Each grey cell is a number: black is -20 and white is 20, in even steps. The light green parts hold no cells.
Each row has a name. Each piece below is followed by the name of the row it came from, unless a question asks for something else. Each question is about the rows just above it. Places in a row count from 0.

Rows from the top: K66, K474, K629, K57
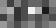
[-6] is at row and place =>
K57, 5
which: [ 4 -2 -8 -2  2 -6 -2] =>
K57
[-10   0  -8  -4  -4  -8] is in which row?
K66
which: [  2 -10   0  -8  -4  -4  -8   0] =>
K66
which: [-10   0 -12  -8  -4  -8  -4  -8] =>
K629
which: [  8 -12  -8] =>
K474

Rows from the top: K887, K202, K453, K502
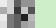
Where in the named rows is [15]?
K502, 0
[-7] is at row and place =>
K202, 4
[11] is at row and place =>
K202, 3
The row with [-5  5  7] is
K502
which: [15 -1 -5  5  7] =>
K502
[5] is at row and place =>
K502, 3

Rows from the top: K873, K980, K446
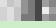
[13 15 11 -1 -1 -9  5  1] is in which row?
K446
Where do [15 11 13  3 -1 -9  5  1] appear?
K873

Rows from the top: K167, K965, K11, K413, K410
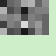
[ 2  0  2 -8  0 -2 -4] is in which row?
K11
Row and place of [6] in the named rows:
K167, 3
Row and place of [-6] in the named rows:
K410, 2
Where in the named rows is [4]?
K413, 5

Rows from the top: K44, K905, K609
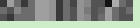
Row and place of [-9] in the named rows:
K44, 10
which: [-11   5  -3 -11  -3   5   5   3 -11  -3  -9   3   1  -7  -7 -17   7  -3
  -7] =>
K44
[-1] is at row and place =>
K905, 12
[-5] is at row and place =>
K905, 14
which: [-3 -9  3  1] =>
K44

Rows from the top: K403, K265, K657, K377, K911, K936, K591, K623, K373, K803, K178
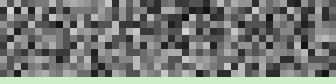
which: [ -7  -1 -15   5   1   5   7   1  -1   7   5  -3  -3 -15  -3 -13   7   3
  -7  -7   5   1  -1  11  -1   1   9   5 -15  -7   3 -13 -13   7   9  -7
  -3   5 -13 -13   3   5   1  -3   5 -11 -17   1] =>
K178
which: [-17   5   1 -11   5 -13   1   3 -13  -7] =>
K657
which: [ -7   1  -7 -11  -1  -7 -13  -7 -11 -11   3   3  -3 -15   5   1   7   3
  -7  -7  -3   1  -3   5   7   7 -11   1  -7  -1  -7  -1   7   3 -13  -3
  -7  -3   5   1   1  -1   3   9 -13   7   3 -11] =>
K623
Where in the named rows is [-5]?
K403, 18
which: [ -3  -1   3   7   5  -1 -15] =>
K373
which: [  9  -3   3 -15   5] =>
K591
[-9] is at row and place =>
K657, 16

